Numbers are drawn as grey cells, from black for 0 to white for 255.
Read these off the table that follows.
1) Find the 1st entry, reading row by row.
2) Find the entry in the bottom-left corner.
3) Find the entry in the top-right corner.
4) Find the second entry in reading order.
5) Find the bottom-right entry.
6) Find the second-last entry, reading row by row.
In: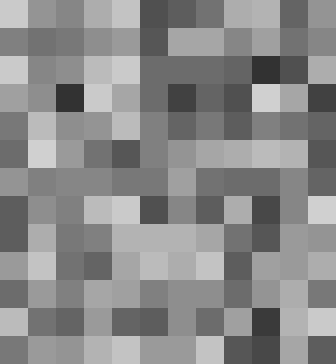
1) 202
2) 120
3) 148
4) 148
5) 93
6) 166

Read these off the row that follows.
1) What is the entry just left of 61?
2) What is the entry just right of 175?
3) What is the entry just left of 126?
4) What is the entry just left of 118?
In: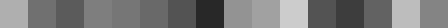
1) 83
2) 112
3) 91
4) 126

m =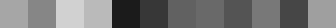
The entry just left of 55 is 27
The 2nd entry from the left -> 134
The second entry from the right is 70
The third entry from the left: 209

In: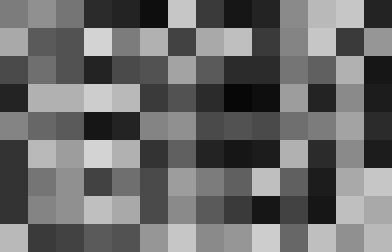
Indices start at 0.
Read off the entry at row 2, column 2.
82
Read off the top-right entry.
35
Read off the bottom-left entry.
185
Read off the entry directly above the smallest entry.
43
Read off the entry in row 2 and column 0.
74
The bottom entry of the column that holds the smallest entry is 150
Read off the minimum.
7
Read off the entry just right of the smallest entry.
14
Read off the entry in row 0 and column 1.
144
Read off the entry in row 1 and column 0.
169
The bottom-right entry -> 185
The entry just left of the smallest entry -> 43
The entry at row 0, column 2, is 117
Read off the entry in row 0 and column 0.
124
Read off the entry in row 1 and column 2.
82
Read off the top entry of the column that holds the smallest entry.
22

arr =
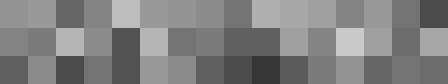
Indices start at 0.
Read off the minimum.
54
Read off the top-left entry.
147
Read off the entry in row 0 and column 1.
153
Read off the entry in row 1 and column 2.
181
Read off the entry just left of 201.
131
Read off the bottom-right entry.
108
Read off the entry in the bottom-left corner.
96
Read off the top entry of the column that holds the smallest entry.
175
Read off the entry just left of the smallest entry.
76
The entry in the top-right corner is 76
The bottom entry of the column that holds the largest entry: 147
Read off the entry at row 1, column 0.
131
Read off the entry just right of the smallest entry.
90

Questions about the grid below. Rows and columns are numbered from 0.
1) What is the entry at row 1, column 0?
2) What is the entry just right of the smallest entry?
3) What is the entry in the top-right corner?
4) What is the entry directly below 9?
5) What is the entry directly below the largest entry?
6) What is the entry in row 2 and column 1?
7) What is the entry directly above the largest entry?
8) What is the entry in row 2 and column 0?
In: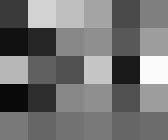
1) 17
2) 45
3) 127
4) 121
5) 157
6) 96
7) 157
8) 183

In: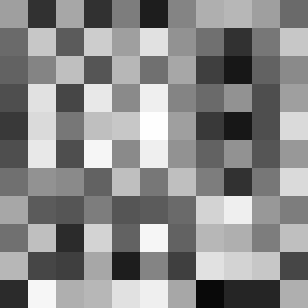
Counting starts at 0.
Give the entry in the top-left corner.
159
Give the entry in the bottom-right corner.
175
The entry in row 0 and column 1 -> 49
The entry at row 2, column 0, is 98
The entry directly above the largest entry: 239
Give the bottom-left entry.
43
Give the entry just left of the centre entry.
138
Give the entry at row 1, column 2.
91
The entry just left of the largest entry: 199
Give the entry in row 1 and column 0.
106
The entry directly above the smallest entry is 225
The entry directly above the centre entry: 254
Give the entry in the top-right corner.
106
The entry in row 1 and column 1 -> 199
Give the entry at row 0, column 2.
167
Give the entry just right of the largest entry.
159
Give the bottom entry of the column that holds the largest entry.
239
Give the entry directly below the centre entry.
119
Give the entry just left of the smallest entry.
167
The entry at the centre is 239

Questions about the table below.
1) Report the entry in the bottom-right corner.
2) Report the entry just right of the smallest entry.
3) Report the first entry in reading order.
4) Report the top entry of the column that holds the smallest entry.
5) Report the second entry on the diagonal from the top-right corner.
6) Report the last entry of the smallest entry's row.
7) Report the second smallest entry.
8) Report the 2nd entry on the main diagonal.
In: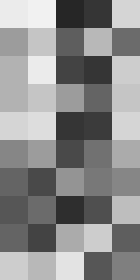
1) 127
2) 53
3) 235
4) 38
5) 184
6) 213
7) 46
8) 197

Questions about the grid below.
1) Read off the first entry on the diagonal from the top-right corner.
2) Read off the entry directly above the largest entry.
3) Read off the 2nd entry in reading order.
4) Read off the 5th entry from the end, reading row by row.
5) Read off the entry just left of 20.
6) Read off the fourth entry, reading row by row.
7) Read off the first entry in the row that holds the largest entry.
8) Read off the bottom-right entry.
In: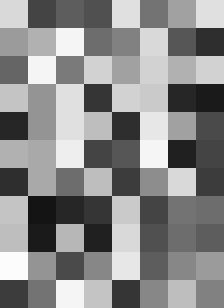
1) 224
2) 190
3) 68
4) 196
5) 196
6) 80
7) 252
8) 129

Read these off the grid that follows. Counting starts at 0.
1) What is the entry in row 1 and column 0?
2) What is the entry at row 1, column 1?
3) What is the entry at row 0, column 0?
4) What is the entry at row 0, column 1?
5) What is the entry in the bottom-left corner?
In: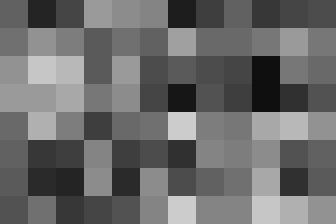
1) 112
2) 146
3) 97
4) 36
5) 82

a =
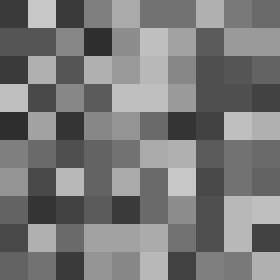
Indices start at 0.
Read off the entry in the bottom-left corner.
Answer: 99
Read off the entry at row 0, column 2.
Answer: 58
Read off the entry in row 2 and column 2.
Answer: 85
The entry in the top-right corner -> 106
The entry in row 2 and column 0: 58
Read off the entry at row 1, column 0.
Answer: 85
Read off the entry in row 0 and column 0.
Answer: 58
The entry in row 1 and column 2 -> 135
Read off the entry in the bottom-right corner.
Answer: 176
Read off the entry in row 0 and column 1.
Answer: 199

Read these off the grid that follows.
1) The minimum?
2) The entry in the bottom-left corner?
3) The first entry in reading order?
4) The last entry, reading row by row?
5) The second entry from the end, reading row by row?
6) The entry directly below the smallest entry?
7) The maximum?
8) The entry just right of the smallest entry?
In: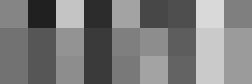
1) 32
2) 114
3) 133
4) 155
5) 202
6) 86
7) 217
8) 196

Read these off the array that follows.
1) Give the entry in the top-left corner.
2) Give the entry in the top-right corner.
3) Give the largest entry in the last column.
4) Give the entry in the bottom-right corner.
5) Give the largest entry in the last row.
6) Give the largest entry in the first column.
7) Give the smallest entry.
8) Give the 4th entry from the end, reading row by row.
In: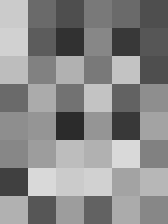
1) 203
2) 78
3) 183
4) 135
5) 177
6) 209
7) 43
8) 157
